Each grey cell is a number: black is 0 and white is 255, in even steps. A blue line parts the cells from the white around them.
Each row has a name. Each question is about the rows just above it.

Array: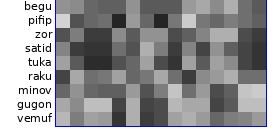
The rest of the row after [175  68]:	[ 76 183 168 168  68  90 190 190]
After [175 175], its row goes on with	[76 60]
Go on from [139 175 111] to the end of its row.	[90]
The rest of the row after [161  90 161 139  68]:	[52]
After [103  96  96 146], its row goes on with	[ 90  90  90 154 168 139 175 111  90]

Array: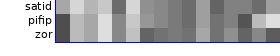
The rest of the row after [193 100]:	[114 122 114 167 114 144 100 136  92]
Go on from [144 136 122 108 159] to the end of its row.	[100 129 129 108 159]
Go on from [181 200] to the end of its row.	[108 214 144 136 122 108 159 100 129 129 108 159]

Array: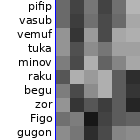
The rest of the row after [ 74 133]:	[140]
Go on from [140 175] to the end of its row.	[92 53]
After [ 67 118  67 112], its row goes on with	[181]
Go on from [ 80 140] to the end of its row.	[118 160 160]

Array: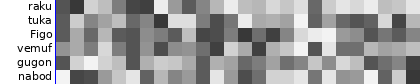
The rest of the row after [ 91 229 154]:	[ 77 111 210 210 229 118 229 147 154 243  98 204  56]
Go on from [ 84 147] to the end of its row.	[ 77 141 147 111  64 210 170  64 176 198 243  84 229 111 111 183 162 170
 190]

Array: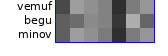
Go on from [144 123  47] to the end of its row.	[123 150]
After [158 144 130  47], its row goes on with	[123 150]
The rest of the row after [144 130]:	[ 47 123 150]
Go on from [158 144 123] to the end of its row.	[ 47 123 150]

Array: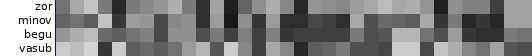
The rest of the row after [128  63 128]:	[ 55  63  63  63  63 122  78  86 180 180 114  78 155  55  47  47 122 114]
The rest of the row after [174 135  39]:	[149 143 135 155 168 188 168 174 149  31 143 128 128  63 162 162]

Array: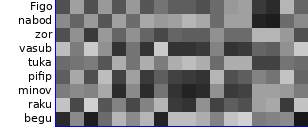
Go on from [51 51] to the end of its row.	[ 58 131  51  58 101  94 145 202]
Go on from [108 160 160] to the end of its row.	[ 35  29 108 138]
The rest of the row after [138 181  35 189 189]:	[174 131 195 209 124 131 138  23]

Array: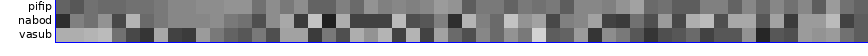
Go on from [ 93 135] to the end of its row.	[135 128 147 162 106 113  93  93 128 128  99 135 106 135 113 135  93 155
 113  99]
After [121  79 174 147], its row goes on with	[180  66 180  66 162 106  79 135 106 147 121 211  93  99 155  53 141 121
  87  53  79  87 106  66  87  87 147  38  87  79 155 147 155 113  93]
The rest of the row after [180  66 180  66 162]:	[106  79 135 106 147 121 211  93  99 155  53 141 121  87  53  79  87 106
  66  87  87 147  38  87  79 155 147 155 113  93]
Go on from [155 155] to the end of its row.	[187  66  93]
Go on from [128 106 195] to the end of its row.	[147 162  72 128 135 162  66  59 113  79 155  72 174 187  79 168 168  87
 162  59 155 155 187  66  93]
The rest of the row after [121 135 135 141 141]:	[147 147 113 141 121 141  99  99 128 106 147 128 135 128 135 155 147  93
 121 121  99 121 113 121  93 135 135 128 147 162 106 113  93  93 128 128
  99 135 106 135 113 135  93 155 113  99]

